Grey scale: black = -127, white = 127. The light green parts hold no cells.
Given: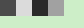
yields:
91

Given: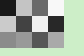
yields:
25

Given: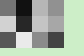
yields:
106

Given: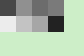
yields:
67

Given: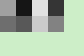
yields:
-39

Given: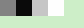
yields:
-117

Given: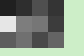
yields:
-15

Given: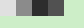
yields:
11

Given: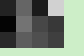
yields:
-34
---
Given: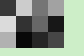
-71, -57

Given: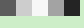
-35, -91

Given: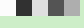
124, 46

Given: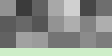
19, -3

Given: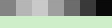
3, -118

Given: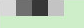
88, 67

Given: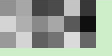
17, -25

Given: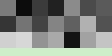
-4, 68
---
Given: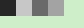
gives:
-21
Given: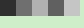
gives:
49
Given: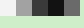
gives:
-69
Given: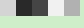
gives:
-58
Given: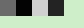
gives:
80
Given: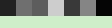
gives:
-34
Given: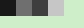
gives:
-65
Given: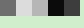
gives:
53
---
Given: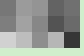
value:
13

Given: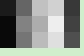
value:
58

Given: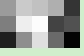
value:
95

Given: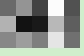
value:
-2

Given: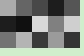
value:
-69

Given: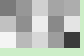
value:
87
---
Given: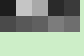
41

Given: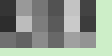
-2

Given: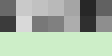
65

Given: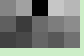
-20

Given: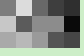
12

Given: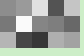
5

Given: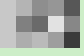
-21

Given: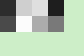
95

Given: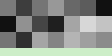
-58

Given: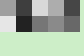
88
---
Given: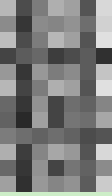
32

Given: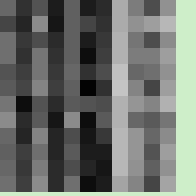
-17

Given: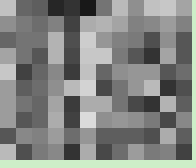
58

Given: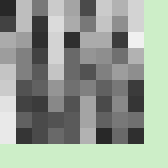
105

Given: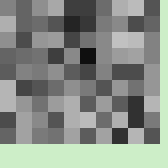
-27
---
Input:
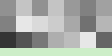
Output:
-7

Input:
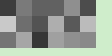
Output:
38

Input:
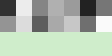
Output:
-34

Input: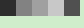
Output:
-82

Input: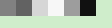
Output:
-29

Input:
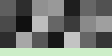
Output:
-40

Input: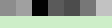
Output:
-125

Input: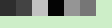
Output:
-60
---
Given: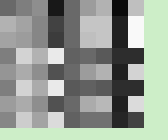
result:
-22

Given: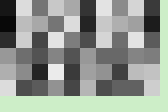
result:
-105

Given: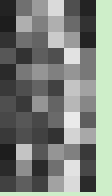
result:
-92

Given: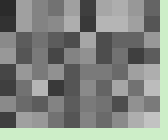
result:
-84

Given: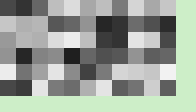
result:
-55

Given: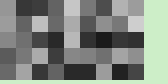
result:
22

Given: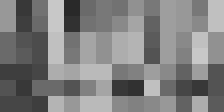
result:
24
